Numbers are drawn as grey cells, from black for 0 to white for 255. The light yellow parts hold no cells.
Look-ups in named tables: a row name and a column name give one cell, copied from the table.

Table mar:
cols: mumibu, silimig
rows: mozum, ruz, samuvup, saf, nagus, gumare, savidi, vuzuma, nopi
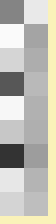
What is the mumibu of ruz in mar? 250
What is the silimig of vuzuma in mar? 180
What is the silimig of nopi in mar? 190
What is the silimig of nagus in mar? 177
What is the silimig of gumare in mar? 175
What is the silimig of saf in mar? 185
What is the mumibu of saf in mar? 87
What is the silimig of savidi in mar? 157
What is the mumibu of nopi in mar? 212
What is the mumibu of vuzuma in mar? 231
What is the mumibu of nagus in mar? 247
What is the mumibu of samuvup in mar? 213
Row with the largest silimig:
mozum

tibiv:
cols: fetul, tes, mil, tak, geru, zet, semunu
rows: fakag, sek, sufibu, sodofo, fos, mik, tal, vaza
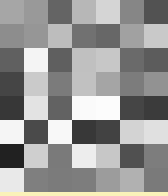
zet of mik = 211
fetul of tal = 33
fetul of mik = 245
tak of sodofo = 193
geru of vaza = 156
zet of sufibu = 106
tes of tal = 207
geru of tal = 199
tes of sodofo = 202
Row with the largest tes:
sufibu

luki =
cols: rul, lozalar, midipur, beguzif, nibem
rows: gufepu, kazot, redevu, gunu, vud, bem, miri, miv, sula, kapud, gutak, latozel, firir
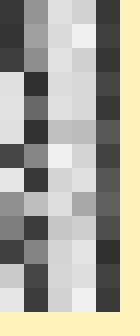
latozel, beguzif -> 221
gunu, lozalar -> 49
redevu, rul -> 62
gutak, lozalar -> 132
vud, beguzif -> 217
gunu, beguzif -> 217
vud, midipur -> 223
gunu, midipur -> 220
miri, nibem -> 67
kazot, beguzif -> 238
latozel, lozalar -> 70
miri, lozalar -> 133
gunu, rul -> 224
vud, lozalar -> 104
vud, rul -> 225
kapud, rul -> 127
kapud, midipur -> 198
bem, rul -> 224
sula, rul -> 143

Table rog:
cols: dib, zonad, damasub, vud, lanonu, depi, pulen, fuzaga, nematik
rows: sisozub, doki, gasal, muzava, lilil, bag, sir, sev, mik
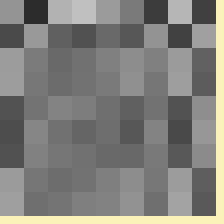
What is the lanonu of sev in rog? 127
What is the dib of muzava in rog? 157
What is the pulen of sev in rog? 119
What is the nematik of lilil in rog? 142
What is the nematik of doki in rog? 160
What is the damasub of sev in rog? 109
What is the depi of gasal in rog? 141
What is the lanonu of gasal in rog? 128
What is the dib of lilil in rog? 82
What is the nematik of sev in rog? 94
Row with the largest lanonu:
sisozub

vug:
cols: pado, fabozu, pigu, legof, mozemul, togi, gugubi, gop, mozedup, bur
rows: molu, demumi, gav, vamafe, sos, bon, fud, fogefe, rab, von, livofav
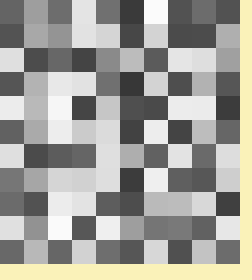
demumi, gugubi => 211
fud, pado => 223
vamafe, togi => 55
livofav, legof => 210
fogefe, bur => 206
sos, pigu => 246
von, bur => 231
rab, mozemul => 93
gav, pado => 223
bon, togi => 66
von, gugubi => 117
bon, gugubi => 237
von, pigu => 250
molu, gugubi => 251
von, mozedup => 97
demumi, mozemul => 213
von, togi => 158
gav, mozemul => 138
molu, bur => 82
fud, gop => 227
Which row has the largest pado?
sos

